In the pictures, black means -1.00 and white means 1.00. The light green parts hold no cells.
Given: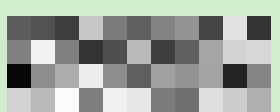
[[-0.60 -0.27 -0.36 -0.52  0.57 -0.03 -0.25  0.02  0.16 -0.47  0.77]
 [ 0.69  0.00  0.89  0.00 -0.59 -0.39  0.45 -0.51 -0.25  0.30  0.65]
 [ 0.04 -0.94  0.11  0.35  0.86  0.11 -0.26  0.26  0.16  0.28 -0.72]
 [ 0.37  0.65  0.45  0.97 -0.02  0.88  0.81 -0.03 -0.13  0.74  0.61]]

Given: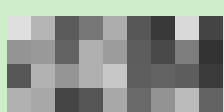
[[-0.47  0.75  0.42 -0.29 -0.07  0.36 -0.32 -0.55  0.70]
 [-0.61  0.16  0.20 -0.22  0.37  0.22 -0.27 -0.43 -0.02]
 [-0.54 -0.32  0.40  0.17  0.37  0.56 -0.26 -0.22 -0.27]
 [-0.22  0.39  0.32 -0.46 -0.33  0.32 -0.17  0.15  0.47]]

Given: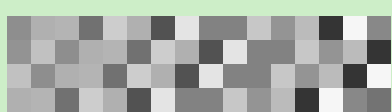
[[ 0.07  0.11  0.38  0.41 -0.11  0.61  0.38 -0.36  0.79  0.02  0.02  0.56
   0.16  0.47 -0.59  0.93]
 [-0.59  0.15  0.51  0.11  0.38  0.41 -0.11  0.61  0.38 -0.36  0.79  0.02
   0.02  0.56  0.16  0.47]
 [ 0.93  0.51  0.11  0.38  0.41 -0.11  0.61  0.38 -0.36  0.79  0.02  0.02
   0.56  0.16  0.47 -0.59]
 [-0.10  0.38  0.41 -0.11  0.61  0.38 -0.36  0.79  0.02  0.02  0.56  0.16
   0.47 -0.59  0.93  0.07]]

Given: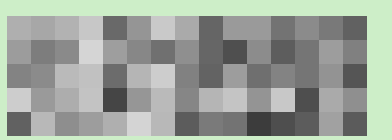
[[-0.24  0.37  0.31  0.40  0.56 -0.18  0.17  0.58  0.33 -0.21  0.21  0.21
  -0.10  0.09 -0.05]
 [ 0.00  0.22 -0.02  0.08  0.67  0.24  0.06 -0.12  0.12 -0.20 -0.38  0.10
  -0.27 -0.08  0.23]
 [-0.33  0.03  0.09  0.46  0.51 -0.15  0.42  0.61  0.01 -0.22  0.23 -0.13
   0.03 -0.08  0.15]
 [ 0.12  0.61  0.21  0.36  0.53 -0.46  0.18  0.46  0.05  0.42  0.54  0.16
   0.57 -0.39  0.33]
 [-0.29 -0.24  0.44  0.11  0.23  0.37  0.66  0.44 -0.28 -0.04 -0.10 -0.53
  -0.39 -0.28  0.26]]

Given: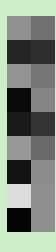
[[-0.11  0.13]
 [-0.64 -0.71]
 [-0.08  0.15]
 [ 0.04 -0.93]
 [-0.60 -0.80]
 [-0.17  0.19]
 [ 0.10 -0.86]
 [ 0.12  0.73]
 [ 0.12 -0.97]]

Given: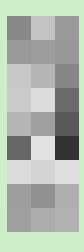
[[ 0.20  0.07  0.53]
 [ 0.19  0.21  0.23]
 [ 0.05  0.57  0.42]
 [-0.16  0.59  0.72]
 [-0.30  0.42  0.25]
 [-0.61 -0.20  0.77]
 [ 0.75  0.72  0.66]
 [ 0.37  0.24  0.14]
 [ 0.40  0.25  0.36]]
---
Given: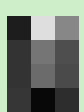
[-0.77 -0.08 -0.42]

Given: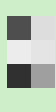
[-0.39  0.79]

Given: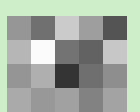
[ 0.18  0.97 -0.59  0.02]

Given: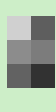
[ 0.63 -0.03]

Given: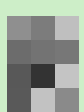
[ 0.12 -0.10  0.54]

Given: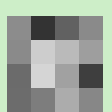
[0.10 0.61 0.26 0.06]

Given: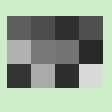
[-0.26 -0.06 -0.64]

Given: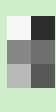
[ 0.94 -0.13]

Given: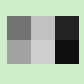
[-0.10  0.62]
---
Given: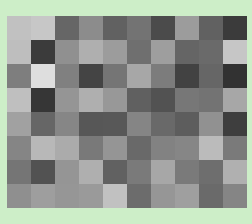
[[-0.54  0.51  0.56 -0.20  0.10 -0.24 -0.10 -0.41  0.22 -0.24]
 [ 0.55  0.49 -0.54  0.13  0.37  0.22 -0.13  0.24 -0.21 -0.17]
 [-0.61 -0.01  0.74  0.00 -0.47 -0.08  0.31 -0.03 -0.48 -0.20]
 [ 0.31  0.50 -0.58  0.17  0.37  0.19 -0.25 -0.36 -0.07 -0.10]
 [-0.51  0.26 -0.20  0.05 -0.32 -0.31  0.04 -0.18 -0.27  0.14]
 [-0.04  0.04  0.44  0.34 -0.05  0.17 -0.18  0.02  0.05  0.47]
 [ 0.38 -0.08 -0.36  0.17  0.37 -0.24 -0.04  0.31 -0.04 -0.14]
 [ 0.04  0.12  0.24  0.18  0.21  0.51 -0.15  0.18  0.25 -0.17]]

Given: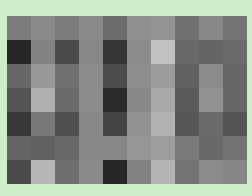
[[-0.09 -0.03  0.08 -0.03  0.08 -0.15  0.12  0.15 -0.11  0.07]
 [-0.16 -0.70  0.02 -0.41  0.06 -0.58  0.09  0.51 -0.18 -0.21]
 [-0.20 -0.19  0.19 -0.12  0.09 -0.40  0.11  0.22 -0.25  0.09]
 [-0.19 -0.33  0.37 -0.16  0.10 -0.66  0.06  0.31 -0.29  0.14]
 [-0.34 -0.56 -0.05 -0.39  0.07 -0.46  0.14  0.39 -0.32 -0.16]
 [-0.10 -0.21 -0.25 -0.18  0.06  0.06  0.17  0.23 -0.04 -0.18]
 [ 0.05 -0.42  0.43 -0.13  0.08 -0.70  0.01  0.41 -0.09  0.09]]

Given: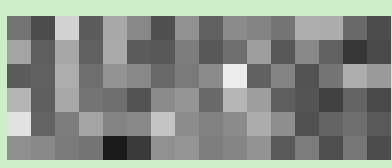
[[-0.40 -0.09 -0.40  0.65 -0.28  0.32  0.06 -0.38  0.13 -0.25  0.09  0.03
  -0.09  0.36  0.35 -0.17]
 [-0.43  0.29 -0.27  0.31 -0.24  0.33 -0.29 -0.32 -0.02 -0.32 -0.14  0.24
  -0.31  0.06 -0.23 -0.58]
 [ 0.21 -0.29 -0.25  0.36 -0.14  0.15  0.07 -0.18 -0.04  0.09  0.85 -0.24
   0.03 -0.36 -0.09  0.36]
 [-0.43  0.42 -0.26  0.32 -0.09 -0.14 -0.36  0.08  0.17 -0.17  0.43  0.24
  -0.26 -0.33 -0.49 -0.22]
 [-0.30  0.77 -0.22 -0.03  0.29  0.03  0.06  0.54  0.10  0.01  0.08  0.35
   0.11 -0.37 -0.22 -0.14]
 [-0.40  0.12  0.07 -0.04 -0.09 -0.80 -0.55  0.13  0.17 -0.01  0.04  0.16
  -0.30 -0.03 -0.39 -0.07]]

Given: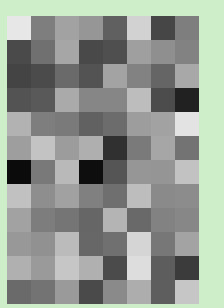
[[-0.01  0.81 -0.01  0.27  0.18 -0.25  0.65 -0.45]
 [ 0.02 -0.42 -0.12  0.30 -0.43 -0.38  0.25  0.12]
 [ 0.32 -0.47 -0.41 -0.17 -0.35  0.28  0.02 -0.21]
 [-0.74 -0.35 -0.30  0.33  0.05  0.05  0.48 -0.40]
 [ 0.78  0.40 -0.01 -0.04 -0.24 -0.15  0.23  0.27]
 [-0.10  0.24  0.53  0.22  0.37 -0.62 -0.04  0.30]
 [ 0.52 -0.91 -0.05  0.45 -0.89 -0.33  0.18  0.17]
 [ 0.10  0.51  0.11  0.26  0.00 -0.13  0.48  0.08]
 [ 0.06  0.27 -0.02 -0.08 -0.20  0.41 -0.18  0.02]
 [ 0.28  0.19  0.14  0.47 -0.19 -0.12  0.67 -0.07]
 [-0.54  0.38  0.21  0.55  0.38 -0.41  0.73 -0.27]
 [ 0.55 -0.17 -0.10  0.21 -0.42  0.08  0.36 -0.26]]

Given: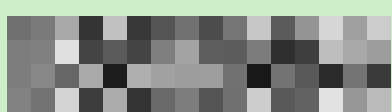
[[ 0.60 -0.12 -0.04  0.32 -0.59  0.51 -0.56 -0.34 -0.11 -0.40 -0.08  0.56
  -0.29  0.16  0.68  0.25]
 [ 0.23 -0.02  0.00  0.76 -0.47 -0.29 -0.47 -0.01  0.28 -0.26 -0.28 -0.03
  -0.63 -0.51  0.49  0.32]
 [-0.55 -0.02  0.06 -0.20  0.33 -0.77  0.37  0.26  0.22  0.24 -0.11 -0.81
  -0.10 -0.30 -0.66 -0.09]
 [ 0.46  0.02 -0.10  0.66 -0.53  0.34 -0.60 -0.18 -0.02 -0.34 -0.12  0.61
  -0.30 -0.23  0.77  0.18]]

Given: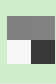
[[ 0.02  0.00]
 [-0.56  0.94]]

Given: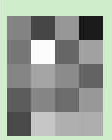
[[-0.80  0.03 -0.46  0.18]
 [ 0.27 -0.06  0.98 -0.20]
 [-0.22  0.04  0.29  0.09]
 [ 0.20 -0.27  0.05 -0.15]
 [ 0.36 -0.43  0.55  0.38]]
